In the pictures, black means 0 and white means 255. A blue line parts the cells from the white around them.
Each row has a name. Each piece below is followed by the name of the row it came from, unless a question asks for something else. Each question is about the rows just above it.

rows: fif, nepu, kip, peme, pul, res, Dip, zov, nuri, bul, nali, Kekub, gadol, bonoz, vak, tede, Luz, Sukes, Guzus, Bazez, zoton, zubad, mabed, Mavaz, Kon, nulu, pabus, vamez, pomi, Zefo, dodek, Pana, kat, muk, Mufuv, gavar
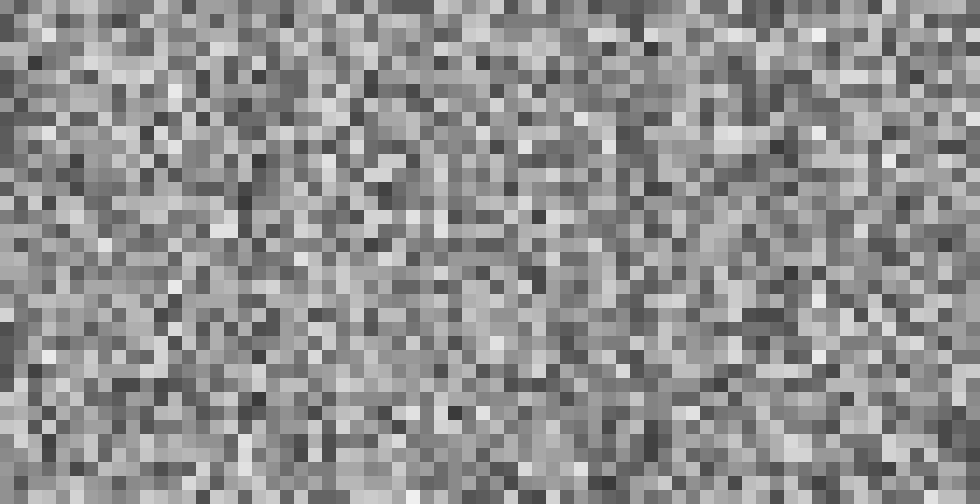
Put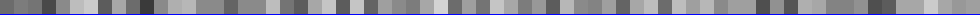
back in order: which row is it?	pomi
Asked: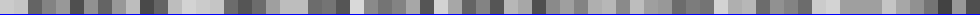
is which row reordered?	pabus
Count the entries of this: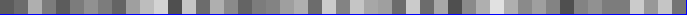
49
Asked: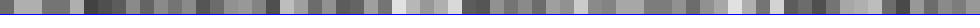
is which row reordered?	muk
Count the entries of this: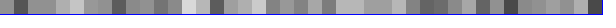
43
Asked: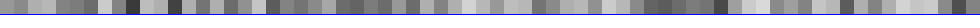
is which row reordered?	pul
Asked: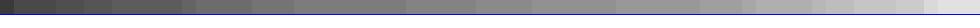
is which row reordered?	nali

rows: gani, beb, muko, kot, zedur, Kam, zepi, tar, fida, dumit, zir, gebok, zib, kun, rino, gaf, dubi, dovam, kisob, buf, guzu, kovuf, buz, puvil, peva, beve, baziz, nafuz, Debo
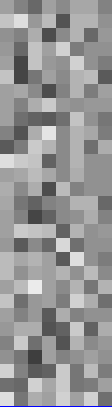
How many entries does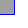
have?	1
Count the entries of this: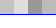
4

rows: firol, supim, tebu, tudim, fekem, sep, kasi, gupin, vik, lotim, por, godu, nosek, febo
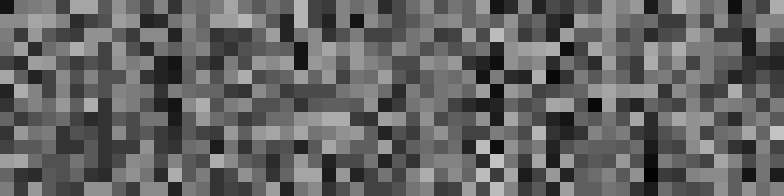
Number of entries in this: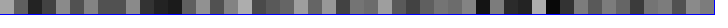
51
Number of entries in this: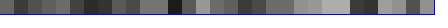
31
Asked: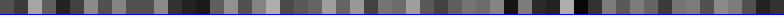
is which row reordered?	sep

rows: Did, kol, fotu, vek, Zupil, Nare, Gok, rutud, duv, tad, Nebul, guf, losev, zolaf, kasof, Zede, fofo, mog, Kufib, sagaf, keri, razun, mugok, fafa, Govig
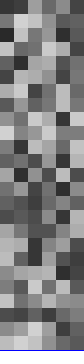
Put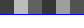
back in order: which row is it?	Kufib
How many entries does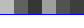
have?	6
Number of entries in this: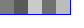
5
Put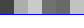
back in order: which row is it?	vek
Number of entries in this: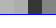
4
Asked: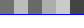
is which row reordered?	Gok

